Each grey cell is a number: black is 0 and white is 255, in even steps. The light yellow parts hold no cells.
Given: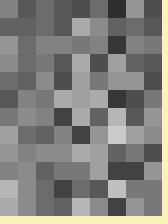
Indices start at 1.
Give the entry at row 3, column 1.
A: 149
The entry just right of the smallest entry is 149
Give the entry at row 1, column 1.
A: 130
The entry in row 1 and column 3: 108
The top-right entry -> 78
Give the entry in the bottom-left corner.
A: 170
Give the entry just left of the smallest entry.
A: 108
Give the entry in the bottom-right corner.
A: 120
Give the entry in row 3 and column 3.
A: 130
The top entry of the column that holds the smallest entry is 46
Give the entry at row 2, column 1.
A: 98
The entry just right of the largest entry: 160
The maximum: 203
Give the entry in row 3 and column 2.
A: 108
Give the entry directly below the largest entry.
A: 98
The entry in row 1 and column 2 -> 88
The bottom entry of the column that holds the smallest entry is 66
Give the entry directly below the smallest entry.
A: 98

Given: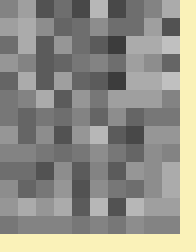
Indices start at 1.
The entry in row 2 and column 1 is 159
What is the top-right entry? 171
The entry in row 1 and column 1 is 131
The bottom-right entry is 131
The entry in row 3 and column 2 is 171
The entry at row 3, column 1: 110
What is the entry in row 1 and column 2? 159
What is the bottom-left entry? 119
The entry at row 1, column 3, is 82
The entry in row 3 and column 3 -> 91
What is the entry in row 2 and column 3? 141

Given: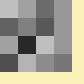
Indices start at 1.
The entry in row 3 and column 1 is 161
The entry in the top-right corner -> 152
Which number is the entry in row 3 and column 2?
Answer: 40
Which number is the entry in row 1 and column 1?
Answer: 191

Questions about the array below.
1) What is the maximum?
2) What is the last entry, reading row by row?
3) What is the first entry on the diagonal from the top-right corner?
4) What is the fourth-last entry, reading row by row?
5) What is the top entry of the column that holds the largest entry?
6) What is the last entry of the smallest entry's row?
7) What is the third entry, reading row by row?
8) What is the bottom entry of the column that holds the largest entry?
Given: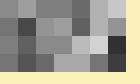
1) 210
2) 61
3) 199
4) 168
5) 177
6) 49
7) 126
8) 117

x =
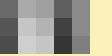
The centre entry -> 179
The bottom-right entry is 127
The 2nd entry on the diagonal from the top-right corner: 65
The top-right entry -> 138

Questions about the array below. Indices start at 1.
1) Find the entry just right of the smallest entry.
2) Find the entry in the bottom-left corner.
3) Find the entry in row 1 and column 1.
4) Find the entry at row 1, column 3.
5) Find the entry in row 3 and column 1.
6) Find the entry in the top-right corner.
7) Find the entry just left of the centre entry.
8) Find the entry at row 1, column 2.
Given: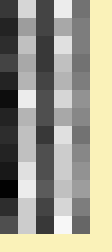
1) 236
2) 79
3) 56
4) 68
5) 45
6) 114
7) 180
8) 214

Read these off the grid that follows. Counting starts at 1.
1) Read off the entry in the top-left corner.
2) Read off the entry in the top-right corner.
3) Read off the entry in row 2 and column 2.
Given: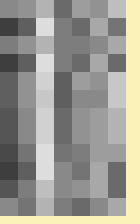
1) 137
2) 190
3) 95
